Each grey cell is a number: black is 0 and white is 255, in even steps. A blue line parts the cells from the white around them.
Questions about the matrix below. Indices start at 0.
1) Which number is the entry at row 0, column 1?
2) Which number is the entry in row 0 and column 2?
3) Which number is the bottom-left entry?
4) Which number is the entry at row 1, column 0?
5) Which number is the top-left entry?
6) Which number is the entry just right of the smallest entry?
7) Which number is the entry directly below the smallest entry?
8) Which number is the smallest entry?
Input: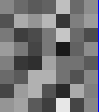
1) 106
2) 90
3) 149
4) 82
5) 135
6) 98
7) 114
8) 25

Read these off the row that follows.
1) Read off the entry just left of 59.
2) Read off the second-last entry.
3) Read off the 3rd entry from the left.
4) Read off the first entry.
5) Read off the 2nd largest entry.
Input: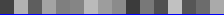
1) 139
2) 108
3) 94
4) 67
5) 186

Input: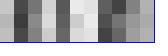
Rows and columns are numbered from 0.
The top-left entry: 198
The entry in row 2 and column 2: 130
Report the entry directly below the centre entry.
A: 218
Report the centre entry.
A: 204
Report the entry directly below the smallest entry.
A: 73
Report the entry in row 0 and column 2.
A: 117
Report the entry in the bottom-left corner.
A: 191
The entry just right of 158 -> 177
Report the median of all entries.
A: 152
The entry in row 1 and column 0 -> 183

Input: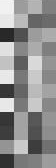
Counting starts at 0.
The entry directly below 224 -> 194
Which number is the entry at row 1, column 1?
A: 186
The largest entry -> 240
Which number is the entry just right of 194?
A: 93
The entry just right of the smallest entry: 80
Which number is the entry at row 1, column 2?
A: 101
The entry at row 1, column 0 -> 232
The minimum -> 40
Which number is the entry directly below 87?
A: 80
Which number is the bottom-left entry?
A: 48
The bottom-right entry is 156
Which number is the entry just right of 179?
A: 127

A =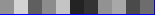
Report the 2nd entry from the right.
74
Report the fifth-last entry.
51
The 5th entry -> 196

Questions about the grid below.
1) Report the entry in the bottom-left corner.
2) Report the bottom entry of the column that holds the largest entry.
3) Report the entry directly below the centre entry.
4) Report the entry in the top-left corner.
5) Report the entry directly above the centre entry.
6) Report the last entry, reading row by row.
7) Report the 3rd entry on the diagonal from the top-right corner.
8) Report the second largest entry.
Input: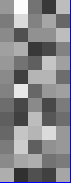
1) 174
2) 48
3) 138
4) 152
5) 181
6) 166
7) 145
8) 233

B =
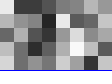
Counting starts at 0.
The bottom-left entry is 214
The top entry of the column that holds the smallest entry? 83
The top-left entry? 234
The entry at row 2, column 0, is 103
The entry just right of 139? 168
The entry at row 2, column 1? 176
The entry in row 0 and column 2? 60
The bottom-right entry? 198
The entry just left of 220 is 152
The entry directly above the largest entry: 220
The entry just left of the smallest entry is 132
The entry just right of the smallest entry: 234

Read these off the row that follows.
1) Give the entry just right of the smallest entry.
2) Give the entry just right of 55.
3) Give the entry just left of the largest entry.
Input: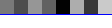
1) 173
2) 202
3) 55

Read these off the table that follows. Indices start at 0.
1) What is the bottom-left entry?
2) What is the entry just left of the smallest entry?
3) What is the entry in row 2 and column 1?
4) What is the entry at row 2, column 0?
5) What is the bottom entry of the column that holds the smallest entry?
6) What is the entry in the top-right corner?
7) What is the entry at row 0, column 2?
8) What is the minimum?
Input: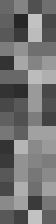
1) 88
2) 96
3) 58
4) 88
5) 66
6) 111
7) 80
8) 38

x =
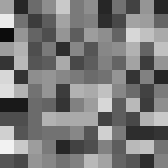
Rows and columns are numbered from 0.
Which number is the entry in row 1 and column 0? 235
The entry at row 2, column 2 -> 100
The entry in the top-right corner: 38
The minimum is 12
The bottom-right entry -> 129
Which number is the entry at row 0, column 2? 107
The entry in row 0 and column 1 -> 38
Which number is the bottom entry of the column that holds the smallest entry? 85
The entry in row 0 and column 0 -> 163
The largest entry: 242
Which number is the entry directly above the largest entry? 208

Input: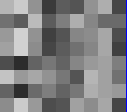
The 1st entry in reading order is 181
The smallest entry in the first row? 58
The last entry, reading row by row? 70
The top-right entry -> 70
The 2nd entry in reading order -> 203
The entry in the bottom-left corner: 140
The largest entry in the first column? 195
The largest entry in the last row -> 203
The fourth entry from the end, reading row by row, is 161
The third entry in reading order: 146
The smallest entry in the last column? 64
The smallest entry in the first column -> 77
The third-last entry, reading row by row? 140

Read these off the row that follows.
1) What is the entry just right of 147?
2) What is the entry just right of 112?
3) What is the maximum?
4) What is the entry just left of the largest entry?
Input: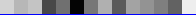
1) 127
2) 4
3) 238
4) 98
